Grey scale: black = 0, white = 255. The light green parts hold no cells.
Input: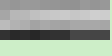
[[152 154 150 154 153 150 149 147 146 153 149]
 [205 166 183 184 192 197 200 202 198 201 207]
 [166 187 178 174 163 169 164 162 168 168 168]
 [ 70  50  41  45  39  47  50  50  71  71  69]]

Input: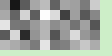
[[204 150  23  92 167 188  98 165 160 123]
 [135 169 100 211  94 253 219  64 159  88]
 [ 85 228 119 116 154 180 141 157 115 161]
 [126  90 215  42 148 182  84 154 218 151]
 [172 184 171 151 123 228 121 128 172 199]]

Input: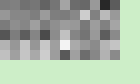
[[ 92 125 128 113 118  99 117 164 108 104 153  40]
 [153 151 135 136 126 155 126 124 136 205 129 186]
 [165 123 142 134 159 124 143 156 152 121 157 129]
 [138  85 125  93 133  75 140 193 133 116 153  93]
 [196 179 151 196 150 199 159 243 170 152 139 181]
 [138 192 160 197 169 205 157  89 160 109 135 178]]

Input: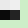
[[239 234]
 [ 35  10]]

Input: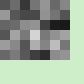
[[134  83 108  55 117 149 105]
 [ 83 152  86  72  73 146 116]
 [ 25 101 107 141 147  65  28]
 [163  85 163 121 212 121 146]
 [118 156 136  85 174 132 189]
 [147 104 122  88  62  45 140]]

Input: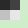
[[ 65  41]
 [231 193]]

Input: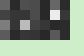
[[ 43 101  42  79  76  40 102]
 [ 55  66  54  54  76  40 236]
 [ 43 125  53 187  66  55  41]
 [ 43  91  42  54  52  40  89]]

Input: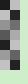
[[191  28]
 [ 37 193]
 [111 147]
 [171  88]
 [193  32]
 [ 99 155]
 [ 34 194]]
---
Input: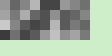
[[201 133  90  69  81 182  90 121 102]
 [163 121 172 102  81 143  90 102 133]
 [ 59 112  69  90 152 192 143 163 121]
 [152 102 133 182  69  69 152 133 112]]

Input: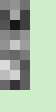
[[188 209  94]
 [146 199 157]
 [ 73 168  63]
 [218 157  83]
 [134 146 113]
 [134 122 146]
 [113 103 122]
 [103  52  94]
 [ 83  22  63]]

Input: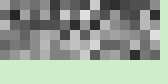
[[129 150 174 140 174 129 129 150 202  91 150 162 120  46 120 100]
 [129 129 100 140 174 162  70 193  91 184 150 162 150 140 120 223]
 [100 120 111 140 184 129 174 193 174 212 100 100 120 184 111 162]
 [174 111 129 111 140  58 111  91  70 202  58  46  70  80  80 140]
 [184 100  91  70  80  80 111  46 150  46 184 140 120  91 184 150]
 [100  37 162  91 162  70 202 111 223 120  80 150  80  70 184  46]]

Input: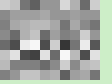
[[195 225  77  65 225 107 247 186  77 225]
 [206 195 117  96 150 150 216 177 107 206]
 [128 168 177 186 186 168 117 168 138 117]
 [138 159 159 159 168 150 150 159 150 150]
 [128 150 195 195 168 177  96 159 168 117]
 [186 128 128 128 107 138 206 138 186 195]
 [138 107 177 195 107 159 128 138 206 150]
 [107  77 235 247  77 206  54 117 235  87]]

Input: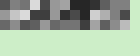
[[152 197 218  62  62 152  50  74  38 207 175 128  74]
 [104 140  84  95 152 104 116 116  62 163  95 140 187]
 [ 84 128 116 218  74 152 163  38  38  50  95 128 128]]

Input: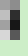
[[161 141]
 [215  88]
 [191  46]
 [161  23]]

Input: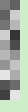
[[ 64 228]
 [ 97 206]
 [148 194]
 [116 183]
 [228 171]
 [183 148]
 [ 85 107]
 [126  97]
 [159  75]
 [206  52]]
